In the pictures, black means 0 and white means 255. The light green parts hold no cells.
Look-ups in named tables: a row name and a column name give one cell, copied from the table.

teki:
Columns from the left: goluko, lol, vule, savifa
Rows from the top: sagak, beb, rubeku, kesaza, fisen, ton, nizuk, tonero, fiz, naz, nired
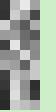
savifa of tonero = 200
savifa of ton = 137
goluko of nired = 42
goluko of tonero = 63
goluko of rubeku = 209
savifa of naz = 57
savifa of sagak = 162
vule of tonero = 168
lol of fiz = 213
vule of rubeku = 90
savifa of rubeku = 174
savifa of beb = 72
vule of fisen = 115
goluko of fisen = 62

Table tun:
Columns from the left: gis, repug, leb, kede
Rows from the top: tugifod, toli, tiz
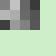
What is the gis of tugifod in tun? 128
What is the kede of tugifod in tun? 58
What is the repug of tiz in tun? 153
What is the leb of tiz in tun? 129
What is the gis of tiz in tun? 63
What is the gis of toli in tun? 182
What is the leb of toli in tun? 105
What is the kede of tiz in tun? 87
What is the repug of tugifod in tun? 194
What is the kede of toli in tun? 84
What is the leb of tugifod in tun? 102
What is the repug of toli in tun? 172
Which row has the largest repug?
tugifod

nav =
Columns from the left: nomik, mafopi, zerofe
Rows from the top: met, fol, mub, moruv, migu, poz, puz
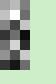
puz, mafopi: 23
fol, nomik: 194
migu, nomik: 112
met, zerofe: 127
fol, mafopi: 254
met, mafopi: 186
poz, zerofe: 202
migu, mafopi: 212

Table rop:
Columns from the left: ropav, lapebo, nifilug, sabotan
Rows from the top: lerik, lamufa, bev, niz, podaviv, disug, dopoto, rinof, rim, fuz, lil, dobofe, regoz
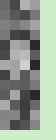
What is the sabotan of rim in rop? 120
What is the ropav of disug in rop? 73
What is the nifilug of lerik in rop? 178
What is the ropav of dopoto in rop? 169
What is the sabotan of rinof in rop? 142
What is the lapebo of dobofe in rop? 133
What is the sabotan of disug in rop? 93
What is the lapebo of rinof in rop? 163
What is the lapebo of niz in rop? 68
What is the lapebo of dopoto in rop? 161

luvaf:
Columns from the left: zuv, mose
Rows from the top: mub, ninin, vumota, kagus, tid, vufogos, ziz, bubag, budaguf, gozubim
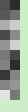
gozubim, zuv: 226
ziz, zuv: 129
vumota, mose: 204
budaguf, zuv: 132
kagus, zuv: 73
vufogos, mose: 71
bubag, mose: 132
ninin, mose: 112
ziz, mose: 44
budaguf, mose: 149
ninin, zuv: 87
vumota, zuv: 174
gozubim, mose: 121
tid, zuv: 149
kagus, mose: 139
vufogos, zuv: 120
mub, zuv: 82
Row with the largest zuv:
gozubim

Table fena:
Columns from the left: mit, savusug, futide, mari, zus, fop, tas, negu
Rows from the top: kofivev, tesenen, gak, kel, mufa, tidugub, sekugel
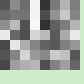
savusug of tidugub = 131
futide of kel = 78
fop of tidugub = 202
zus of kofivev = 50
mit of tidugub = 84
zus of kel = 186
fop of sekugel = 130
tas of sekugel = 159
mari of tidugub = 152
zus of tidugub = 137
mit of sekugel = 70
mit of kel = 234
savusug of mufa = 229
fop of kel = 90
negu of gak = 179
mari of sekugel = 182
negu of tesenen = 131
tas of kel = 169
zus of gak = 50
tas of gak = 124
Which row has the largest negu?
kel

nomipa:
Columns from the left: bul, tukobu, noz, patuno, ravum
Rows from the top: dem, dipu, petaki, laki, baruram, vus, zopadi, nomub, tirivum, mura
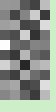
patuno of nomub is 109
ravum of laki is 116
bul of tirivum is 156
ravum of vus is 87
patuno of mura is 59
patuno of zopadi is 170
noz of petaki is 68
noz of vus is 183
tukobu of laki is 76
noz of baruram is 97
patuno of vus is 105
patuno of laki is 50
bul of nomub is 88
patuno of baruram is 132
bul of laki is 89
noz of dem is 88
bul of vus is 83
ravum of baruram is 129
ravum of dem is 189
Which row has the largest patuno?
dipu

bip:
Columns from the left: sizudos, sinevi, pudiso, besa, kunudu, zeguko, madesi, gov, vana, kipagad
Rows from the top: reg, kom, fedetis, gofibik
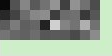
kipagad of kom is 86
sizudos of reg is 9
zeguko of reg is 148
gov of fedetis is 115
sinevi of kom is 67
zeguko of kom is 61
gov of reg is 146
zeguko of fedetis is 208
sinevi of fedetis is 123
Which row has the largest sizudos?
gofibik

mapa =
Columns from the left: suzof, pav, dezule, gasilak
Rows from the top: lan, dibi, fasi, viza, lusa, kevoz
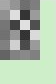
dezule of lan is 111
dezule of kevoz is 137
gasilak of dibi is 155
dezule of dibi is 52
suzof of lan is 167
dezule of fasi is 224
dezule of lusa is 75
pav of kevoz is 130
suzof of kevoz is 100
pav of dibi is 222
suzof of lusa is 128
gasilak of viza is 218
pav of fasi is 65
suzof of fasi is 118
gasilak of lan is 126
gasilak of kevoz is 128
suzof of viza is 113
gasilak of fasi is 79
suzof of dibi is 145
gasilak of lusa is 154
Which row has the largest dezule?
fasi

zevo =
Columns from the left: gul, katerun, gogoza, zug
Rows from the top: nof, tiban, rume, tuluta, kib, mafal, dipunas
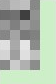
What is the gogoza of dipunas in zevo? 176
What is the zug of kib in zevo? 139
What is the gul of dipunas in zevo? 137
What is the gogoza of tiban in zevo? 63
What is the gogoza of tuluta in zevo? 122
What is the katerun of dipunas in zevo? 203
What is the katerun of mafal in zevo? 159
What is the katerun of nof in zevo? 185
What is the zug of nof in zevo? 136
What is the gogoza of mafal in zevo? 223
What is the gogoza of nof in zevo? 191
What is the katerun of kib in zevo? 169
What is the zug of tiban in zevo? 146
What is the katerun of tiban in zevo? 113
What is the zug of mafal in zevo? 192
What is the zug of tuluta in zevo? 129

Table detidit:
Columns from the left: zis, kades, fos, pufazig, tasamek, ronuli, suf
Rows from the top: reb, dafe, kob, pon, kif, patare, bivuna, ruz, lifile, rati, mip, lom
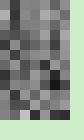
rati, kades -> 57
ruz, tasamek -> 117
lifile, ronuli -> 23
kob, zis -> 129
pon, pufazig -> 120
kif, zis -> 57
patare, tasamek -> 144
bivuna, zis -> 104
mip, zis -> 126
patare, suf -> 147
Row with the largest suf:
pon

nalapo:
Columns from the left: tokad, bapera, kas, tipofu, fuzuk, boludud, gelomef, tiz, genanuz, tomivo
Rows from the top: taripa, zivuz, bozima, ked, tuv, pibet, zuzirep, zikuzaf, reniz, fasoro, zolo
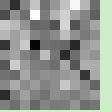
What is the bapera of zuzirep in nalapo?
204
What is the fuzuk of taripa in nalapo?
113
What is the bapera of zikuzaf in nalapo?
107
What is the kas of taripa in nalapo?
135
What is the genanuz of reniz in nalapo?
137
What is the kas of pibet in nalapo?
130
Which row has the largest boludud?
zivuz

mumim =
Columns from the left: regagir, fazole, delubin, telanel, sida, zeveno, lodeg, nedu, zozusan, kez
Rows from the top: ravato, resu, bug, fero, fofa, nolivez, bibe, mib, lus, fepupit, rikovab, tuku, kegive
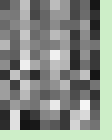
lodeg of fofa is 156
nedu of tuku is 195
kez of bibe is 57
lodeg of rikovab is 127
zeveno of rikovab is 232
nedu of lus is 65
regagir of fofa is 182
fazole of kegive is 224
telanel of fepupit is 118
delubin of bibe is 238
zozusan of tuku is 217
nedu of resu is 71
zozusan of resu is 108
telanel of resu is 71
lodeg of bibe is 181

